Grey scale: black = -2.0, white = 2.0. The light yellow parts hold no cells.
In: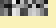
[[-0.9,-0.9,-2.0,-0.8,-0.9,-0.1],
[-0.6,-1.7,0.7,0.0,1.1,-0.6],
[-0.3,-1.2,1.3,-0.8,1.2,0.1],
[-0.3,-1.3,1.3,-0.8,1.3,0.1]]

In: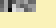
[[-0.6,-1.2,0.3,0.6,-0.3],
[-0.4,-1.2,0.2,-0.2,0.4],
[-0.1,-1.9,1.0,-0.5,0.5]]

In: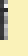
[[-1.1],
[-1.0],
[-1.3],
[-1.1],
[-1.2],
[-1.2],
[-1.1],
[-1.1],
[-1.1],
[-1.2]]

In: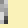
[[0.2],
[0.7],
[0.6],
[1.4],
[1.4],
[0.9]]

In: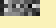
[[-1.5,0.3,-0.4,-0.7,-1.2],
[-1.3,0.3,1.1,0.0,1.4],
[-1.5,0.4,-0.3,-0.7,-1.2],
[-1.2,0.1,0.1,-1.1,-1.2]]

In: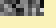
[[0.1,-1.1,-1.7,0.1,-0.6,-1.8],
[-0.6,-0.2,0.1,0.3,-0.2,-1.7],
[-0.8,0.5,-1.7,0.4,0.8,1.4],
[0.2,-0.5,-1.2,0.2,0.4,-0.6]]

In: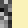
[[-0.8,-0.8],
[-0.7,-0.2],
[-1.8,0.3],
[1.0,-1.5],
[-0.5,-0.6],
[0.5,-1.4],
[0.8,-1.2]]

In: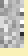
[[0.1,0.7,0.6],
[0.0,0.5,1.0],
[0.8,0.7,0.8],
[0.4,0.9,0.5],
[1.4,0.8,1.1],
[1.4,1.3,1.0],
[1.4,0.9,0.9],
[0.4,0.6,0.9],
[0.7,0.6,1.0],
[0.4,1.3,1.0],
[0.1,0.3,0.8],
[0.9,1.2,0.6]]
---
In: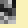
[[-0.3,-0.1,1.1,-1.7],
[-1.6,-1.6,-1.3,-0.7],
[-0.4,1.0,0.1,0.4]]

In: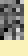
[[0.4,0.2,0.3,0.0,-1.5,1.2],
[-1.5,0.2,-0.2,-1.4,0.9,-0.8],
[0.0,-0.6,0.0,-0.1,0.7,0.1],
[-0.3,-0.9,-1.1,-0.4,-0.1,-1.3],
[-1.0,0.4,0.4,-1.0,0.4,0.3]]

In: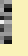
[[0.2,0.6,0.6],
[0.7,-1.9,-1.9],
[-1.5,-0.7,-0.7],
[-0.6,0.1,0.1],
[0.4,0.4,0.4],
[0.4,-1.7,-1.7]]

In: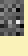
[[-0.6,-0.2,-0.2,-0.3,-0.7,-0.4],
[-1.3,0.0,-1.1,0.2,-2.0,-0.7],
[-0.7,-0.3,-0.6,-0.7,-1.4,-0.8],
[-1.5,-1.1,0.0,-0.4,-0.9,-1.9],
[-1.0,-0.3,-1.0,-0.5,-1.7,-0.8]]

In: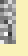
[[-0.6,0.1,1.4,0.3],
[-0.4,0.3,0.1,0.6],
[-0.1,-0.1,0.4,1.0],
[1.2,1.0,-0.5,1.0],
[0.7,1.9,-1.1,0.9],
[1.7,0.2,-0.3,0.0]]

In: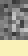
[[-0.2,-0.3,-0.2,-1.1,-0.9,-0.5,-0.5],
[-0.7,0.1,-0.3,0.3,0.4,-0.8,-0.9],
[-0.4,0.1,-0.3,1.1,-0.2,0.0,0.5],
[0.0,0.3,-0.1,1.0,-0.2,-0.9,0.3],
[0.1,-0.2,-0.4,-1.1,-0.7,0.2,0.0]]
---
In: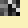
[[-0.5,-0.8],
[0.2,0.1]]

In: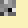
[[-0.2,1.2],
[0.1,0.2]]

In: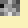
[[-0.3,-0.3],
[-1.7,0.4]]

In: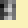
[[-0.9,-0.6],
[-1.8,-0.5]]

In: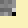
[[-0.3,0.0],
[0.1,0.0]]

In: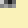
[[1.2,-0.6],
[0.1,0.5]]

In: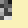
[[0.2,-0.5],
[-1.1,-0.5]]

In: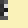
[[-1.0,-0.5],
[-1.3,1.4]]
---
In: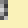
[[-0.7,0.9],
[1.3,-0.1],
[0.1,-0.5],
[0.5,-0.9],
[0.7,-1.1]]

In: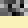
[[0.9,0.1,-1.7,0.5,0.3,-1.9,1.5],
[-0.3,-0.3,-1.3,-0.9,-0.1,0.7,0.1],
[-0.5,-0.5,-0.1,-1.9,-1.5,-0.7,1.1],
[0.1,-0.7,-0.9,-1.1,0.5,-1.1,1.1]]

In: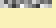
[[1.1,1.5,0.1,-1.1,-0.1,1.9,0.9,0.3,-0.3,-1.1,1.7,1.3,0.9],
[1.1,-0.7,0.7,-0.5,0.5,-0.1,0.5,-0.1,1.3,0.5,-0.3,0.1,-0.5]]

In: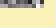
[[0.7,0.7,-0.3,-0.1,0.1,0.3,0.1,0.3,-0.5,1.9,0.9],
[-0.1,-0.9,0.1,0.7,-0.7,-0.3,-0.7,-1.5,0.5,1.1,-1.1]]

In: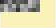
[[-0.2,1.0,0.2,0.0,-1.2,0.4,0.6,-0.4,-0.8,-0.4],
[0.2,0.8,-0.2,0.8,-0.6,0.8,0.4,0.8,0.2,-0.4],
[-1.2,-0.6,0.2,-0.8,-0.4,-0.6,-0.8,1.0,0.4,0.0]]

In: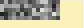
[[-0.7,0.7,-0.9,0.1,-0.3,-0.1,0.1,-0.9,-0.5,0.3,1.1,1.1,-0.3,-0.9,-0.5],
[0.9,0.5,0.5,0.7,0.7,-0.7,0.7,0.1,-0.5,-0.3,-0.5,0.3,-0.1,-1.5,0.1],
[0.9,-0.7,-0.5,-0.3,0.1,-1.1,-0.7,-0.5,1.1,-0.9,1.5,0.9,0.5,-0.9,0.3],
[-0.1,-1.1,-0.1,0.5,-0.1,0.1,-0.1,0.3,-0.7,-0.7,0.3,0.7,-0.1,-0.3,-0.9],
[-1.5,-1.3,-0.5,0.1,-1.1,0.5,-1.3,-0.5,0.9,0.7,0.3,0.3,-0.3,1.5,0.5]]

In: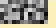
[[1.2,1.2,-0.8,0.0,-0.4,0.2,-0.6,1.2,0.4,0.0,1.0,-0.8],
[-1.2,0.8,0.8,0.8,1.0,-1.6,1.4,-1.0,-0.2,1.2,0.2,-1.2],
[1.2,0.0,0.6,-1.4,-0.6,-1.6,0.4,1.4,0.6,-0.8,-1.2,-1.0],
[-0.4,-0.2,0.4,1.2,0.6,-0.6,-1.6,-0.2,-1.0,0.4,0.8,-0.8],
[-1.2,-0.6,0.6,0.6,0.8,-1.2,1.4,-1.8,-0.4,1.0,0.2,-1.8],
[0.0,-1.4,0.2,-1.6,-1.2,-0.2,0.2,-0.4,-1.0,-1.0,-1.8,0.6]]
